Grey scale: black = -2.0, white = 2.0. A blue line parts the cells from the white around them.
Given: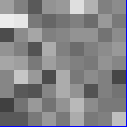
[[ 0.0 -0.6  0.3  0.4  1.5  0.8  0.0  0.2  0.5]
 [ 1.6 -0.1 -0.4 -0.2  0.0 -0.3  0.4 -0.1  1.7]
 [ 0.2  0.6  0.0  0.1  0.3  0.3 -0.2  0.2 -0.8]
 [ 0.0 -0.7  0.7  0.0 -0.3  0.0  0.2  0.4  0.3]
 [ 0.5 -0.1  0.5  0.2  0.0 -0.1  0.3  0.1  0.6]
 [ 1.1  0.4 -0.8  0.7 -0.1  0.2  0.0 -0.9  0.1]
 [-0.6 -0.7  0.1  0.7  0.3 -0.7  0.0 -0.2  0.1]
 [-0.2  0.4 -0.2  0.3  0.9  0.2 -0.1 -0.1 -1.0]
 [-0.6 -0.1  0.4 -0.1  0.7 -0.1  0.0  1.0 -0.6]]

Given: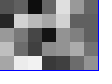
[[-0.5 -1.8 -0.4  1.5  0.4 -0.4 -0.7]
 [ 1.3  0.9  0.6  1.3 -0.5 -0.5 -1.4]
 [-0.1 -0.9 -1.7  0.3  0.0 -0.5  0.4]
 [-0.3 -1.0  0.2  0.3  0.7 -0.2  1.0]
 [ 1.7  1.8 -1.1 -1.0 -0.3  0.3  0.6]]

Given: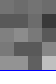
[[-0.3 -0.2 -0.3 -0.2]
 [-0.6 -0.3 -1.1 -0.6]
 [ 0.2 -0.1 -0.6  0.0]
 [-0.6 -0.6  0.1 -0.1]
 [ 0.3 -0.5  1.0  0.3]]

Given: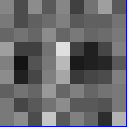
[[-0.8  0.2 -0.6  0.1 -1.0 -0.2  0.5 -0.6  0.1]
 [-0.8 -0.5 -0.3  0.0 -0.6 -0.5 -0.5 -0.2 -0.1]
 [-0.2 -0.4  0.2 -0.4 -0.1 -0.4 -0.3 -0.1 -0.4]
 [-1.0 -1.0 -0.2  1.5 -1.0 -1.5 -0.9  0.0  0.5]
 [-1.7 -0.7 -0.1  0.9 -1.6 -1.5 -1.4 -0.6  0.0]
 [-1.5 -0.9  0.0  0.6 -1.1 -0.9 -0.8  0.0  0.2]
 [-0.2 -0.4  0.4 -0.4  0.0 -0.4 -0.2 -0.1 -0.5]
 [-0.9 -0.6 -0.2  0.2 -0.6 -0.6 -0.7 -0.1 -0.1]
 [ 0.2 -0.8  1.1 -0.6  0.0 -0.4 -1.3  0.8 -0.1]]

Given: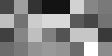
[[ 0.5 -1.2 -1.7 -1.7  1.3  0.1 -0.1 -0.9]
 [-0.2  1.2  1.4  1.4 -0.6 -0.9 -0.2  1.0]
 [ 0.1  1.0  0.0 -0.7  1.1  1.1 -1.1 -1.0]
 [-0.1  0.3  0.4  0.3 -0.3  2.0  0.2 -0.3]]

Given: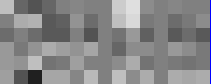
[[-0.4 -0.7 -0.4  0.0  0.1  0.0  0.0  1.2  1.5  0.2  0.0  0.1  0.0  0.0
   1.0]
 [ 0.7  0.8 -0.6 -0.5  0.3 -0.3  0.0  1.0  1.4 -0.1  0.0 -0.3 -0.1  0.2
   0.0]
 [ 0.0 -0.3 -0.6 -0.6  0.0 -0.7  0.0 -0.2  0.4 -0.5  0.0 -0.6 -0.3 -0.6
  -0.3]
 [-0.1  0.3  0.7  0.5  0.3  0.6  0.0 -0.4  0.2  0.2  0.0  0.4  0.2 -0.1
   0.4]
 [ 0.3  1.0 -0.2 -0.1  0.5  0.0  0.0  0.2  0.7 -0.2  0.0 -0.1 -0.2 -0.1
   0.4]
 [-0.7 -1.5  0.6  0.6  0.1  0.9  0.0  1.0  0.2  0.7  0.0  0.7  0.6  0.7
   0.5]]
